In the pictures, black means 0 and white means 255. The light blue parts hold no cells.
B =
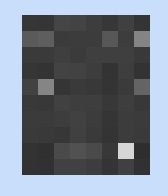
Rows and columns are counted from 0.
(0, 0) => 54
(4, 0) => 66
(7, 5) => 52
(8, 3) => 81
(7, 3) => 64
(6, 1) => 59
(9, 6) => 64
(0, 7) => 52
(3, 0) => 54
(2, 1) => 58
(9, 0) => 50
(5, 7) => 56
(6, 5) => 53
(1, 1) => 94
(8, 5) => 56
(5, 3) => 62
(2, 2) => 63
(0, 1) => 53
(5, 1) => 56
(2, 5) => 63
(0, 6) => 64
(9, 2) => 65
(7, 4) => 58
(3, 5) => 51
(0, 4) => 61

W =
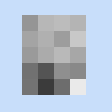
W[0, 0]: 149
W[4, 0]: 115
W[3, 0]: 113
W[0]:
[149, 183, 188, 180]
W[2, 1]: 171
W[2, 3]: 167
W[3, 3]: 137

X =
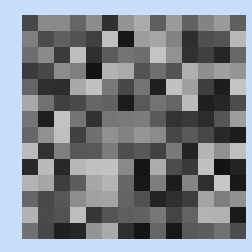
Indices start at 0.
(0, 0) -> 72
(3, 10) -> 175
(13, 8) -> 101
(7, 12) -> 40
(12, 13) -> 26
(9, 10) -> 58
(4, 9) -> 193
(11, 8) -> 35
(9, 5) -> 193
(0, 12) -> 154
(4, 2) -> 45
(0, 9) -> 155
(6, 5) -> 118
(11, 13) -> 145
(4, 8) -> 32
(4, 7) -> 116
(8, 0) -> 187
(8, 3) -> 88
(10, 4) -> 167
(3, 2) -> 140
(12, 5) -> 85
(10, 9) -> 29
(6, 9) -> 51
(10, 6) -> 103
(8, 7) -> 88
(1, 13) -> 184
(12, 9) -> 68
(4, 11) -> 62
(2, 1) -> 138
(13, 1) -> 71
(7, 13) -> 29
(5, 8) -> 115
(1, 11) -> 79
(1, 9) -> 131
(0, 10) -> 97
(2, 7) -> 110
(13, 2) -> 32

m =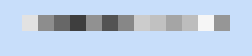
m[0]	226
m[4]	145
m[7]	204
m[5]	83

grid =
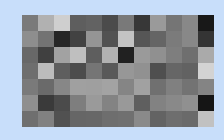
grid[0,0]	122
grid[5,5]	131
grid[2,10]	111
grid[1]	[142, 115, 38, 66, 149, 82, 195, 86, 101, 123, 136, 52]
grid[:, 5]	[75, 82, 178, 89, 163, 131, 110]
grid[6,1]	129
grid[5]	[143, 58, 75, 126, 154, 131, 153, 95, 130, 137, 144, 21]
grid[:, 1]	[177, 115, 64, 188, 106, 58, 129]
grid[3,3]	76
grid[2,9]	126
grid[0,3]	94
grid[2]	[104, 64, 162, 191, 94, 178, 33, 154, 144, 126, 111, 170]
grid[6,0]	111
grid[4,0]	122
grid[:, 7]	[55, 86, 154, 145, 161, 95, 138]
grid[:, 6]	[121, 195, 33, 151, 133, 153, 112]
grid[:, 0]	[122, 142, 104, 110, 122, 143, 111]
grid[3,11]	211

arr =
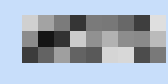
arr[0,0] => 208
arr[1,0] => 140
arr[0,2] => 123
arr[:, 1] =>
[163, 21, 99]
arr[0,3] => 53
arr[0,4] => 122
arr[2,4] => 89
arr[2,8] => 121

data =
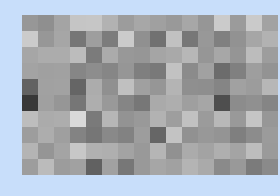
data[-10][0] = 151
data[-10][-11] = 178
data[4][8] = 150
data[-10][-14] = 164
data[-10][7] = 167
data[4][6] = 192
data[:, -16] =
[151, 203, 166, 163, 98, 56, 189, 157, 180, 157]
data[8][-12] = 177
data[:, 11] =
[150, 152, 150, 161, 142, 166, 155, 152, 163, 170]
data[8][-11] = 175
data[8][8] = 181
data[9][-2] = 123
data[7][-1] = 155
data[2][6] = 152
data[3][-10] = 150
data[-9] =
[203, 151, 166, 118, 158, 124, 203, 144, 113, 193, 119, 152, 128, 146, 166, 178]
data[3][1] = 160
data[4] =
[98, 161, 162, 101, 172, 144, 192, 160, 150, 180, 143, 142, 133, 161, 156, 183]
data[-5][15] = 133
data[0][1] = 143
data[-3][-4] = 148
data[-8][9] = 169
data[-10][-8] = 160
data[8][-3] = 164
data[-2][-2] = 189
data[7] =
[157, 173, 159, 131, 118, 137, 130, 157, 102, 195, 145, 152, 148, 127, 140, 155]
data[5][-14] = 150
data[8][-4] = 175
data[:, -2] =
[202, 166, 188, 158, 156, 144, 197, 140, 189, 123]
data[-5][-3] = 140
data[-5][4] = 174
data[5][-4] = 78

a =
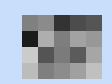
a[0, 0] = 128
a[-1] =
[188, 127, 140, 160, 192]
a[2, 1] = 84
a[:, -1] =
[85, 152, 166, 192]
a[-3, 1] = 174

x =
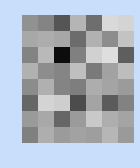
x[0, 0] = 145
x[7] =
[128, 174, 155, 162, 158, 182, 154]
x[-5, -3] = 122
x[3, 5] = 162
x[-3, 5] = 91
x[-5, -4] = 191
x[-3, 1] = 212
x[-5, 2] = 133
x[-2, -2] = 174
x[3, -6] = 141
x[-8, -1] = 212
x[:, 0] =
[145, 168, 131, 177, 140, 102, 154, 128]
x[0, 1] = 132
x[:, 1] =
[132, 173, 185, 141, 176, 212, 168, 174]
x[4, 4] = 173
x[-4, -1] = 155

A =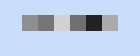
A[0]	143
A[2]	209
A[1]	118

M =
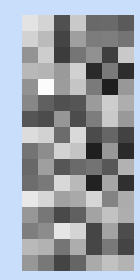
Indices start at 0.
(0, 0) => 227
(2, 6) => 201
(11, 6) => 172
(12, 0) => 151
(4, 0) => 146
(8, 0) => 116
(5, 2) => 80
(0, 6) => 90
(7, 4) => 75
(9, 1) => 159
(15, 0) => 151
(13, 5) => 163
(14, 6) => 68
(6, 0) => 85
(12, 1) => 119
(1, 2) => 68
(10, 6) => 47
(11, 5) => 131
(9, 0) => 104
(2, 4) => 145
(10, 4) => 34
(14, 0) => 185
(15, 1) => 120
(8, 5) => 152
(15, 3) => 101
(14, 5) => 121
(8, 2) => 210
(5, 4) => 155
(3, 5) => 122
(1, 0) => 210
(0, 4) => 105
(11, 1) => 214
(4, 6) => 152
